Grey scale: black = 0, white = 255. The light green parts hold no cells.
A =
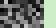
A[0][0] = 22
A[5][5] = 141
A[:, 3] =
[38, 120, 18, 52, 36, 112, 163]
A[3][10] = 64
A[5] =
[25, 115, 140, 112, 58, 141, 148, 41, 128, 124, 182]
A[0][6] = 57
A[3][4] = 144
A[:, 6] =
[57, 55, 59, 45, 43, 148, 193]
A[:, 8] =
[29, 21, 136, 24, 142, 128, 103]
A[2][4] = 35
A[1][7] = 127
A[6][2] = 43
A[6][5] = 43
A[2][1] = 28
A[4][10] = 81
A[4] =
[150, 161, 70, 36, 159, 148, 43, 41, 142, 55, 81]
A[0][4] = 67
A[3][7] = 127
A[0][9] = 126
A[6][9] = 119
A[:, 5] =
[60, 34, 109, 77, 148, 141, 43]

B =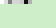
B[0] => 254
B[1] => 221
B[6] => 18
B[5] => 202

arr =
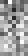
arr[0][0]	105
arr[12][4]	110
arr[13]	[148, 141, 129, 175, 140, 197, 125]
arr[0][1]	70
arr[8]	[90, 120, 234, 124, 211, 245, 123]
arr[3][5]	190
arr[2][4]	129
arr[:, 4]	[149, 130, 129, 176, 139, 104, 227, 163, 211, 92, 133, 117, 110, 140]
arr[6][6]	167
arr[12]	[198, 217, 206, 183, 110, 146, 156]
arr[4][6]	233
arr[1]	[205, 121, 151, 89, 130, 107, 167]
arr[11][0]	201
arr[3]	[109, 99, 152, 149, 176, 190, 122]
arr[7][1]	220
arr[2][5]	88
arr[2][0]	167
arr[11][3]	213
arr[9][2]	178
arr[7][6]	188

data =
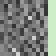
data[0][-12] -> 92
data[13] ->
[128, 134, 129, 103, 209, 95, 63, 114, 137, 58, 159, 52]
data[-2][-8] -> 107
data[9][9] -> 94
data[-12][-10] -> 130
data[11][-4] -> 134
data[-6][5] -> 62
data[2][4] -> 115
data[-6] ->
[77, 113, 66, 132, 111, 62, 132, 128, 119, 81, 165, 92]
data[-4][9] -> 59
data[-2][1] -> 119
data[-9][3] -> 116
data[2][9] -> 128
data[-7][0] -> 140
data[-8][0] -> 132
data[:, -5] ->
[71, 116, 108, 70, 211, 70, 116, 111, 128, 102, 134, 52, 137, 114]
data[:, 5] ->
[154, 135, 81, 130, 134, 160, 118, 60, 62, 151, 117, 80, 62, 95]
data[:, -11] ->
[122, 44, 67, 103, 113, 119, 103, 111, 113, 141, 132, 111, 119, 134]
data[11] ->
[141, 111, 150, 110, 117, 80, 111, 52, 134, 117, 60, 130]
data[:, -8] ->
[53, 71, 115, 70, 128, 102, 133, 111, 111, 115, 102, 117, 107, 209]
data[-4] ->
[93, 132, 94, 118, 102, 117, 63, 134, 117, 59, 129, 150]
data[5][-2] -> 60
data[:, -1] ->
[78, 55, 55, 52, 156, 159, 166, 129, 92, 125, 150, 130, 161, 52]
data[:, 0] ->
[92, 109, 110, 128, 141, 72, 132, 140, 77, 72, 93, 141, 140, 128]
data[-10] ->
[141, 113, 67, 116, 128, 134, 76, 211, 110, 58, 125, 156]
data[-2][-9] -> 206
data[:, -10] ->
[78, 156, 130, 163, 67, 152, 110, 135, 66, 111, 94, 150, 78, 129]
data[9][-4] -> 208
